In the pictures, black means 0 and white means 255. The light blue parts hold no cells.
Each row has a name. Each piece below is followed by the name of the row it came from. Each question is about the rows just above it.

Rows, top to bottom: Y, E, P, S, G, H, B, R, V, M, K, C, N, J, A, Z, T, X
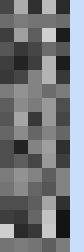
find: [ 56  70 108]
S
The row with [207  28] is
P

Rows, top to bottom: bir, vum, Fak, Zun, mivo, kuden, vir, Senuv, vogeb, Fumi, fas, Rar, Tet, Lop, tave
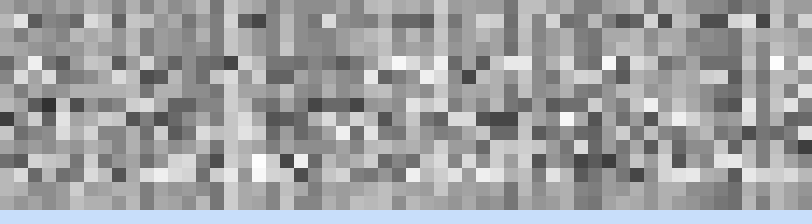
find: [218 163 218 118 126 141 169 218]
kuden
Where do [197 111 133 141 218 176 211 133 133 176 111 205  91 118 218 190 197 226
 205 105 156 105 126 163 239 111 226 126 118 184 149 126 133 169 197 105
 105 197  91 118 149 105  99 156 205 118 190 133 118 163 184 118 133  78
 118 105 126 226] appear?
Fumi
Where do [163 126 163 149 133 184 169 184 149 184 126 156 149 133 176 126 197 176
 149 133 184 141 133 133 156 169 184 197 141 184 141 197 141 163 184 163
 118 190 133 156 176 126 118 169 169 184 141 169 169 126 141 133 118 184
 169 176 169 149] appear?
Fak
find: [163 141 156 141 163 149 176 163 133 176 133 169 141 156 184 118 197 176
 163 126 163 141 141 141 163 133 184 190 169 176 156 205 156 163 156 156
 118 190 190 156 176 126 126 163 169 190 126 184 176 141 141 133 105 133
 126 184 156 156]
bir

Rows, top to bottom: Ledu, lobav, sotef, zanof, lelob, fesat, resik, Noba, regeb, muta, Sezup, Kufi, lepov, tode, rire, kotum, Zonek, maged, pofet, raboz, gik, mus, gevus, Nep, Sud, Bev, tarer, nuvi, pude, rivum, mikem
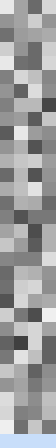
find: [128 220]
pofet
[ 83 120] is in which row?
kotum
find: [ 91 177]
maged
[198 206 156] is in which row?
Kufi
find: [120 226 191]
Bev

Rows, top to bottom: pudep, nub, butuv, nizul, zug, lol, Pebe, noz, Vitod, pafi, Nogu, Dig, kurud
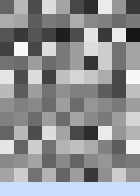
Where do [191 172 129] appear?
Nogu
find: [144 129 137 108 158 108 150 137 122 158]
noz
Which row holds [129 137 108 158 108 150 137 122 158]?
noz
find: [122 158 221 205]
nizul
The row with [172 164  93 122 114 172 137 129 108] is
nub
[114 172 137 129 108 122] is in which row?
nub

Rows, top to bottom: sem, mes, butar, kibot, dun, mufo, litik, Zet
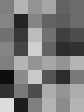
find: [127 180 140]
Zet
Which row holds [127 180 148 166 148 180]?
dun

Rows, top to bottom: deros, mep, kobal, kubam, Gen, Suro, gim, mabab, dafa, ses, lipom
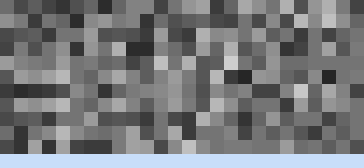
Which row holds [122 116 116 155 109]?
lipom
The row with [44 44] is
kubam
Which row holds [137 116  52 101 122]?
gim
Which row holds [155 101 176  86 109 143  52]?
kubam
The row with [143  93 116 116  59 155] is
mabab
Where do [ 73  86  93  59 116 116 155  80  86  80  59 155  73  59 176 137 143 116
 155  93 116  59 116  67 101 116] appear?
kobal

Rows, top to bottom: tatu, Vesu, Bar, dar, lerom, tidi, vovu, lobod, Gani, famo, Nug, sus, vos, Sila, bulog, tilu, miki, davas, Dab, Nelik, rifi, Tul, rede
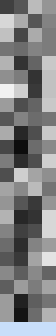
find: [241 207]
vovu
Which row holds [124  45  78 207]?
sus

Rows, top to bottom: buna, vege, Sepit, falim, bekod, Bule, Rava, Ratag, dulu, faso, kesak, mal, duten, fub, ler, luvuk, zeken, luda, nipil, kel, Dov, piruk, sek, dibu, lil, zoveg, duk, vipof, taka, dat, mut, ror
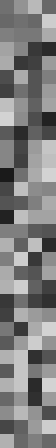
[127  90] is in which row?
zeken
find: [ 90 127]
ler
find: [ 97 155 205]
mut

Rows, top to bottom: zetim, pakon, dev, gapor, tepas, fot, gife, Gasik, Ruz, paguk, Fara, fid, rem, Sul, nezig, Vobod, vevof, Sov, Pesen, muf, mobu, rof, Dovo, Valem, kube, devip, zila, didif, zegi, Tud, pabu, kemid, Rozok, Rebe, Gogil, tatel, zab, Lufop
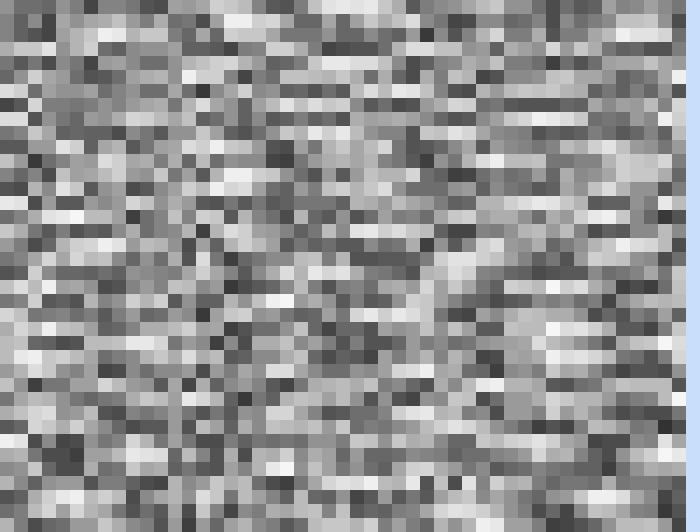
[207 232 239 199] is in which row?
Vobod
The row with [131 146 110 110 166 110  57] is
gife
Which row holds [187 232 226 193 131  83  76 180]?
gife

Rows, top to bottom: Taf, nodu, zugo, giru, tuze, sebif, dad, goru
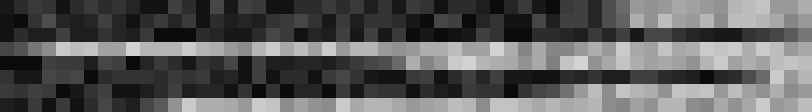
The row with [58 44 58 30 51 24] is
Taf
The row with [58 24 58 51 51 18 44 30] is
dad
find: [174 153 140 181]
giru

